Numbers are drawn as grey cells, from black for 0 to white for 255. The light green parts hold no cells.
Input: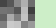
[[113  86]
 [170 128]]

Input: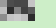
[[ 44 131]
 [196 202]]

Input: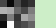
[[169 103]
 [125  51]]

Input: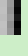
[[147   7]
 [156  23]]

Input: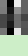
[[ 21 141]
 [ 45 107]]

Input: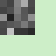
[[ 80 125]
 [ 34 113]]

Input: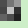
[[195  49]
 [ 76  32]]
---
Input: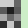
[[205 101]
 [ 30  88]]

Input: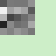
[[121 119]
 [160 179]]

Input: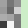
[[117 146]
 [105 208]]

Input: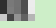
[[121 114]
 [124 113]]

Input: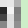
[[231 178]
 [243 125]]

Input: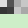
[[ 83 171]
 [ 62 199]]
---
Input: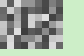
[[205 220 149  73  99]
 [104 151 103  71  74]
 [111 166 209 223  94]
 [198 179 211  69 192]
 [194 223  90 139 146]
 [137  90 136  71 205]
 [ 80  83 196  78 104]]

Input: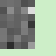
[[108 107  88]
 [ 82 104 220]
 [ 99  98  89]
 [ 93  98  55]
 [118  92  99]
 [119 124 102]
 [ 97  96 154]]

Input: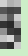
[[208 186]
 [ 86  73]
 [154 205]
 [ 51 152]
 [145  50]
 [195  88]
 [ 67 202]]

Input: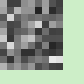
[[174  65 156 157  63]
 [163 180 147 161  69]
 [ 88  96 107 104 110]
 [126  75 164  63 130]
 [167  94 132 109  67]
 [202 122 195  79  80]
 [117 127 112 128  53]
 [ 69 115  49  61  66]
 [107 128 108 114 223]
 [179 150 150  98  62]]

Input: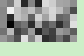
[[145 207 132 218 166 141]
 [135 192 190 189 189  76]
 [137 194  98 163 100 203]
 [138  97  45  77  46 222]
 [114  63 155  89 154  93]
 [151  80 132  46 113 152]]

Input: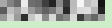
[[168 105 110  63 137 186 189  21]
 [ 92 166 154  98 166 189 222  36]
 [152 155 198 138 113 218 134 159]]
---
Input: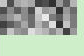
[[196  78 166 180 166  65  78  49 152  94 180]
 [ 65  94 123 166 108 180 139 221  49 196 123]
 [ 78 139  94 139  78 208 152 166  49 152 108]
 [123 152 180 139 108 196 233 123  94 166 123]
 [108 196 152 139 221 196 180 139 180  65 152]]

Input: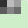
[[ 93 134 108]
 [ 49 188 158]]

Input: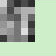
[[162  74 149 177 177]
 [208  90  47  74  47]
 [133 103  90 177 103]
 [ 59 133 118 133  31]
 [162 149 118 222  90]
 [149 177 118 192  59]]

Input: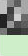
[[120  50  50  64]
 [192  64 179 167]
 [ 35  79 207 107]
 [192 136  93 167]
 [ 35 151  79  93]]

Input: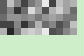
[[178  37 121 191 206 191 233  80  92 134 163]
 [ 67  67 134  52 108 178 108 134  80 108 191]
 [ 92 134  52 108 218 163  80 178 206 163 108]
 [108 148 148 134 148 121 148 163 148 121 121]
 [ 92 191 134  67 121 148 233  67 191 163 178]]

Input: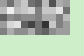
[[157 113 172 199 113  98 187  82 172 157]
 [ 98 141 128 141 141 128 172 172 128 187]
 [128 172 141 141 172 113  98 141 157 157]
 [157 214 226  98  67 113  51 199 128 157]
 [187 240 187 199 214 128 199 199 226 113]]

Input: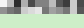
[[145 118 103 204 218 230 118 160 145 118 204  87]
 [245 188  45 174  75 130 130 188  87  61 204  75]]

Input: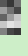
[[ 87  55 114]
 [129  71  55]
 [158 114  71]
 [ 99 158 199]
 [199 227 214]]
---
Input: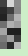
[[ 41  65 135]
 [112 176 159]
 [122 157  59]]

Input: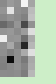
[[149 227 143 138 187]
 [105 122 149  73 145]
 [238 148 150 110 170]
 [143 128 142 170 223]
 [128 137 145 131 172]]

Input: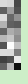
[[ 95 156  81]
 [178  96  90]
 [183 198 142]
 [220 218 125]
 [100 186  14]]

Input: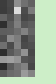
[[ 60  70 220  76 122]
 [ 47  92 127  85  93]
 [ 78 140 124  69  87]
 [ 46  89 108 146  72]
 [ 43  91 115 130  71]]

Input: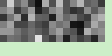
[[129 157  59 101 154  31  72 134 156  84  48  62 139  91 132]
 [128 163  69  70 103  77  61 139 113 128  21  17  85 169 131]
 [ 75 114 107  85 108 225  88  59 132  30  98  63  85  35 127]]

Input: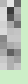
[[218  59 176]
 [210 169 112]
 [134 199 199]
 [169  97 136]
 [210 176 197]]

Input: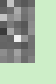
[[100 110 170 117 135]
 [ 94 122 101  87 139]
 [103  98 239 148 113]
 [141 121 161 113 117]]

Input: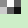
[[203  93  14]]
